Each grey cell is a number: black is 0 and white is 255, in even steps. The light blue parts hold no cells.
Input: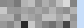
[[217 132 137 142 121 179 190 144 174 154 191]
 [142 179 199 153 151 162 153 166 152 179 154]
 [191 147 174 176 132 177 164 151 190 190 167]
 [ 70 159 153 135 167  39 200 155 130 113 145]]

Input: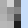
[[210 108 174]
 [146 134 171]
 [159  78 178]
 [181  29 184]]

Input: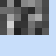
[[118  74  56 142  40 134 146]
 [110  71 110 108  91  60  43]
 [170  83  71 162 111  48 145]
 [ 78  68  75 208  51  52 113]
 [ 41  88  78 163  30  63 103]]

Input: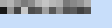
[[146 173 169 179 149 123 139 180 196 183 175 121 136]
 [ 65  83  22 146  67 199  76  87 159  87 142  84  91]]

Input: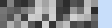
[[186 151  50 131  57  46  80 192 163 196  72  44  84  71]
 [197  42 118 101  91 123 149 207 176 204  60  54 153 113]
 [176 108 112  82 157  63 206 199  90 209  64 116 211 190]
 [ 58  87 102 178 131 188  87  49 206  53 159 189  73  89]]

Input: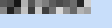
[[ 38 207  88  77  22 178  86 150 125  92  74  86 108]
 [178 161 134  33  98 194  60 201  62 112 215 145 103]]

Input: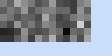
[[127 144 125  99 171 142 121  82  98 154  79  70  61]
 [146  96  93 122 103 151  85 111 126 130 103 105  62]
 [140 128 129 114  84 103  97  74 167 110  67  82 120]
 [207  78  98  72 149  98 121  87 136 123  77  71  82]
 [ 98 141  35  43  66 144  84  76  86 125 107  11 107]
 [ 80 166  54  53  96 136  64 150 105 175  88  65 135]]

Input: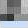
[[102 196 163  93]
 [125 183 158 118]
 [145 144  77  53]]
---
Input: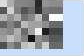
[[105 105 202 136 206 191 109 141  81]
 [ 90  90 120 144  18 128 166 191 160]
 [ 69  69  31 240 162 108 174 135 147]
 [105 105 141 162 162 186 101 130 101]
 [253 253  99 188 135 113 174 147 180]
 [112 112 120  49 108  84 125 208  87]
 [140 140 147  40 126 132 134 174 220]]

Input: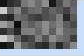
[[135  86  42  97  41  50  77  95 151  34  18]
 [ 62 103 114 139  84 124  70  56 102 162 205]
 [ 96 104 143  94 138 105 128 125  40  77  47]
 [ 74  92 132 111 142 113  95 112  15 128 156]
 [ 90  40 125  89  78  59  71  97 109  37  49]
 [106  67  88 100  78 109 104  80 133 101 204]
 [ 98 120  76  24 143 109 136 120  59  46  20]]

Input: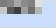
[[181 110 158  63  90 198]
 [224 129 139 166 132 125]]

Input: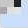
[[228 223 167]
 [ 36 198 199]]

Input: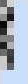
[[ 98 200]
 [ 53 203]
 [ 66 109]
 [176  31]
 [127 129]
 [211  44]
 [182  10]
 [ 24 141]
 [ 83 197]
 [210 102]]

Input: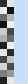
[[229  35]
 [152 126]
 [ 76 211]
 [193  72]
 [ 42 228]
 [239  31]
 [107 173]
 [ 71 203]
 [239  18]
 [181 106]
 [ 18 234]
 [229  44]]
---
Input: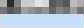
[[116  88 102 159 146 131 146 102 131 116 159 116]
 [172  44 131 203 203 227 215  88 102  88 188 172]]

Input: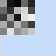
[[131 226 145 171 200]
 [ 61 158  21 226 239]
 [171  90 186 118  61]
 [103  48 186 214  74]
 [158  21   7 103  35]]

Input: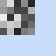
[[165 220  52 139  38]
 [178 207 193  68 107]
 [ 83 193  38 123 139]
 [153 123  68  68 178]
 [235  52 220  95  83]]

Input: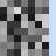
[[ 38 162 219  67  38 107  80]
 [ 26 147  11 162  26 190 203]
 [119 131  80 177  38 190  26]
 [177 119  67 119  54 147 131]
 [162  95  26 107  95  95 203]
 [131  67  38 190 131 147  95]
 [162  54  54 190 147  26 203]
 [177  38  80  80 147 131 119]]

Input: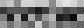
[[183 198 139 211 211 198 198 139 211 226 211 183]
 [155 115 155 127 102 198 115 155 102 127 115 102]
 [ 58  86  86  86  58  28  58 127 102  71  86  71]
 [127  28 169  28 169  86 155 183  28  42  13 169]]

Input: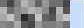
[[168 196 138  42  85 196  98  85 168 196]
 [138 125 168  85  70 152 125 125 138 111]
 [181 111 138 152 181 168 138  70 181  85]
 [111  70 125 181 152  98 152 111 111  70]]
